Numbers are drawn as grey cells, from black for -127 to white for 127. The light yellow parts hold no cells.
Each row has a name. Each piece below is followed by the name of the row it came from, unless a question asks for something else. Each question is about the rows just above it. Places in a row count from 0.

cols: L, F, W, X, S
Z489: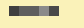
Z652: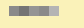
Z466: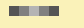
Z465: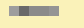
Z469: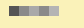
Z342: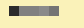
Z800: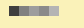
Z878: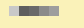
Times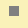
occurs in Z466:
2
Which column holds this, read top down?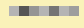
S
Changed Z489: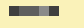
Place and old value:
4, -54
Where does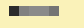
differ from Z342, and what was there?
2, 0
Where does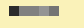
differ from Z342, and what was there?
3, 10
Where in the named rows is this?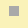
Z469, 2

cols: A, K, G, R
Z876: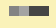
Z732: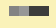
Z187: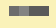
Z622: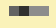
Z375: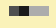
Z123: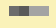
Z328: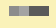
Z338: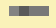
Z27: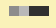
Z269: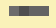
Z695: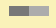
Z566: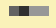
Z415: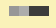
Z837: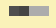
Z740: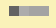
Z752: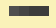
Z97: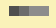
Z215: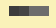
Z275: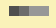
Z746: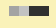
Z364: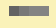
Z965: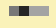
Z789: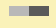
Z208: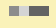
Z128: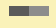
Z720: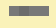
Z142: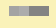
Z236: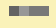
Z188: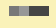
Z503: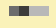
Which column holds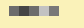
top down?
K
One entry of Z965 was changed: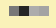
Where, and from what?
2, 35
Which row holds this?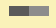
Z128
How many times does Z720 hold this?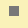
3
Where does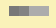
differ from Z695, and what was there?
1, -7
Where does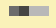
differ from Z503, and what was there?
1, -67
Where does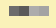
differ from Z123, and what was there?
2, 35

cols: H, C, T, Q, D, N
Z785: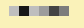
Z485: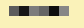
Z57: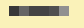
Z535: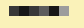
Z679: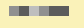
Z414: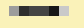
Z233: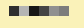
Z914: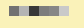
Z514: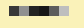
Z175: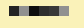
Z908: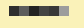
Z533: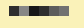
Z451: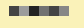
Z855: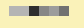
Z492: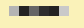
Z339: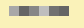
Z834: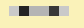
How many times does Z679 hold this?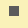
3
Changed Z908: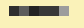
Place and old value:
3, -59
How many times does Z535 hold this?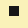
2
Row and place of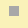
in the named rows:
Z339, 0
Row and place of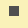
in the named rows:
Z57, 4

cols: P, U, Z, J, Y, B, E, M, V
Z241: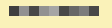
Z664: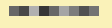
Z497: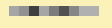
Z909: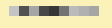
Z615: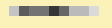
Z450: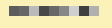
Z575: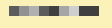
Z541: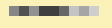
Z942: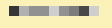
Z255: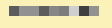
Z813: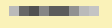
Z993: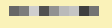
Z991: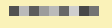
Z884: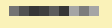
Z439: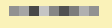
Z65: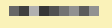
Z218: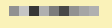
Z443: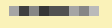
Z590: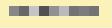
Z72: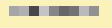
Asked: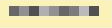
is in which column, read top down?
U
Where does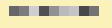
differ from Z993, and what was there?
7, -64
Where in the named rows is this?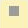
Z991, 3
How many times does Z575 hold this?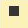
0
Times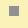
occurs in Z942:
3

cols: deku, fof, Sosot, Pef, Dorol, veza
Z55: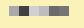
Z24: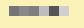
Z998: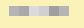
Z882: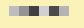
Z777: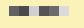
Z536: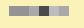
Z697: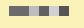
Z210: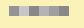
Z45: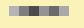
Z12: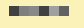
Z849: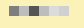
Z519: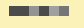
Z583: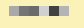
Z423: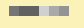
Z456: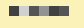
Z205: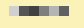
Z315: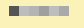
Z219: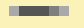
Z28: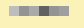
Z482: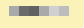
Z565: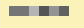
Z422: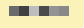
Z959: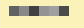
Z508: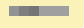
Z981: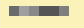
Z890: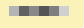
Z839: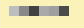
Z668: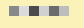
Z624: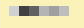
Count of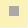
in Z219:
2
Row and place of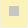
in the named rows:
Z210, 1

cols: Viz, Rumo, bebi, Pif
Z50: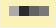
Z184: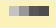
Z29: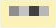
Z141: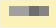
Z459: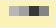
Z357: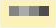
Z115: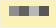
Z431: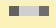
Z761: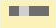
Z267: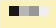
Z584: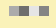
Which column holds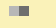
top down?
Rumo
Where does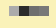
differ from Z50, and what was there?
2, -29
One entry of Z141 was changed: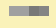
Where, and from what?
2, -17
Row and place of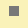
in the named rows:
Z50, 3

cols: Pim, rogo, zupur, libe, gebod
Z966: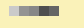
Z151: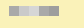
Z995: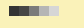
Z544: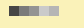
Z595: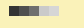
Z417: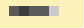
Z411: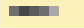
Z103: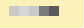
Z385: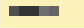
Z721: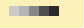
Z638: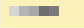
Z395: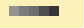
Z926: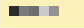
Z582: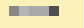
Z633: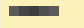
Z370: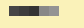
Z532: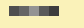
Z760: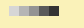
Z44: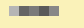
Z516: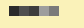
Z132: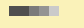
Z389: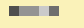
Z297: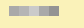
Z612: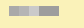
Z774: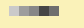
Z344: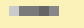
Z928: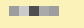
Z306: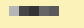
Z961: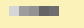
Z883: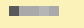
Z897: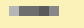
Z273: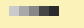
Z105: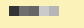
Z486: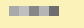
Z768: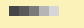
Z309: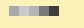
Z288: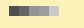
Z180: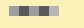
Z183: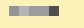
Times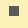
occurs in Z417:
3
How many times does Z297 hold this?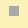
2
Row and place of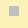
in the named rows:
Z486, 1

